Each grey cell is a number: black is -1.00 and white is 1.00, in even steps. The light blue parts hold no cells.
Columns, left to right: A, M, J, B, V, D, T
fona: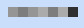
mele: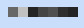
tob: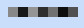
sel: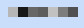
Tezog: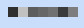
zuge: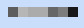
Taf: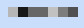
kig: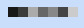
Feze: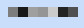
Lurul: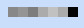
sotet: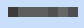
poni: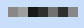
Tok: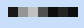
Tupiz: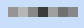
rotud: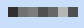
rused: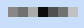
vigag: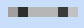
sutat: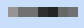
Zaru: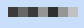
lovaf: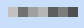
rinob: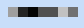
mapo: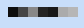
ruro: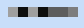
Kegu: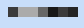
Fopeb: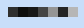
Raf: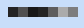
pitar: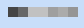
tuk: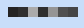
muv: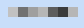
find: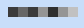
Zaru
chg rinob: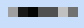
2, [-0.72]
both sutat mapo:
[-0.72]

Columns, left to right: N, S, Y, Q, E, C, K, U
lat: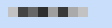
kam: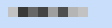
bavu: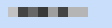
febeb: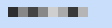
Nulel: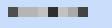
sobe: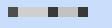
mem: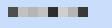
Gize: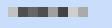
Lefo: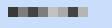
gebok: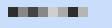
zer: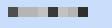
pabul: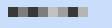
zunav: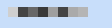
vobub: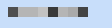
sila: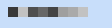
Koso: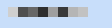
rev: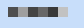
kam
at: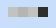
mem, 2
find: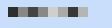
febeb

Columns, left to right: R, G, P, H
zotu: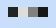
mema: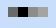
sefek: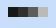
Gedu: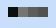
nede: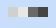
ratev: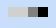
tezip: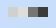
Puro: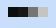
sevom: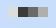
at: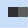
sefek, 2
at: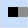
mema, 2
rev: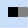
ratev
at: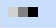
ratev, 2

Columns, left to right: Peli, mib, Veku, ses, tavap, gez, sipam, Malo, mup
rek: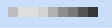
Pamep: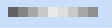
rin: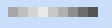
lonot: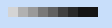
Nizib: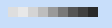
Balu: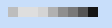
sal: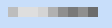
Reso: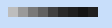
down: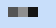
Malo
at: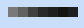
Reso, 3
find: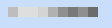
sal
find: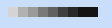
lonot
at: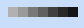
lonot, 2
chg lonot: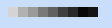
8, [-0.84]
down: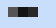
mup

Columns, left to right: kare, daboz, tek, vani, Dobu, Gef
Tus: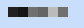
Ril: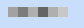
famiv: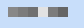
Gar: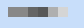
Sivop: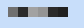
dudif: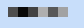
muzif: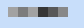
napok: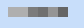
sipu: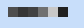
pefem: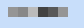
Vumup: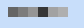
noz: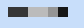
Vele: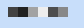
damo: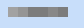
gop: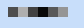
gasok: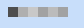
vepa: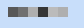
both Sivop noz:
[0.17]
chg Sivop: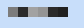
1, [-0.12]
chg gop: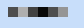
5, [-0.31]
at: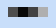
dudif, 1

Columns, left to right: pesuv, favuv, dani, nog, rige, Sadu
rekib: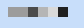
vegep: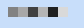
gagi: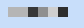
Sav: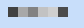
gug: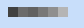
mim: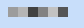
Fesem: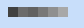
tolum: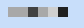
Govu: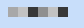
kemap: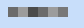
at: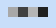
vegep, 2
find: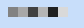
vegep
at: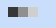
gagi, 3
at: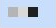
rekib, 4
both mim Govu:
[0.52]
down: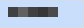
dani
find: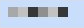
Govu

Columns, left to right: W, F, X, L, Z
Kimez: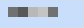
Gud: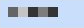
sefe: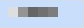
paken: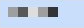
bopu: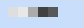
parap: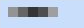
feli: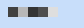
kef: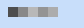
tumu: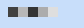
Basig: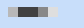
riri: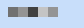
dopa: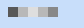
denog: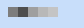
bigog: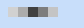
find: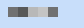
Kimez
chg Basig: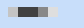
1, [0.44]
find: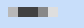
Basig
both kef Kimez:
[0.44]

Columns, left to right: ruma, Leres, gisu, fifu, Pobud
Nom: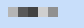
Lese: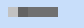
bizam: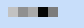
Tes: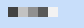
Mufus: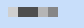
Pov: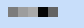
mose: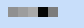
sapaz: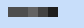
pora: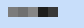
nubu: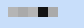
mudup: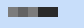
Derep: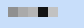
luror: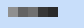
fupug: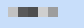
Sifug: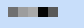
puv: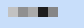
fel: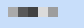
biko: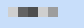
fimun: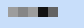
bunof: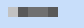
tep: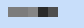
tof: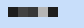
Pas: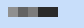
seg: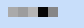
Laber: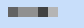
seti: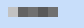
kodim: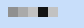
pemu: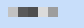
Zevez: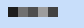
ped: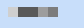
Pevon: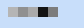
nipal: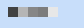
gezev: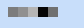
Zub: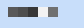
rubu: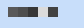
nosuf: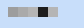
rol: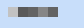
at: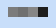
pora, 1
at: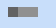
Laber, 1

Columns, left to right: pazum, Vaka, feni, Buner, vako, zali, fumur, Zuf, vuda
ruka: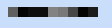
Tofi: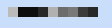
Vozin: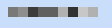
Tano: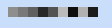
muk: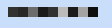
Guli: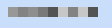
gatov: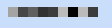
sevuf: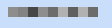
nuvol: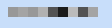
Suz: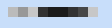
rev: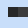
Tofi
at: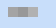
nuvol, 2
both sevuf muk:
[-0.15]
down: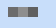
feni
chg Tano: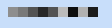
3, [-0.25]
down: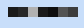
vuda

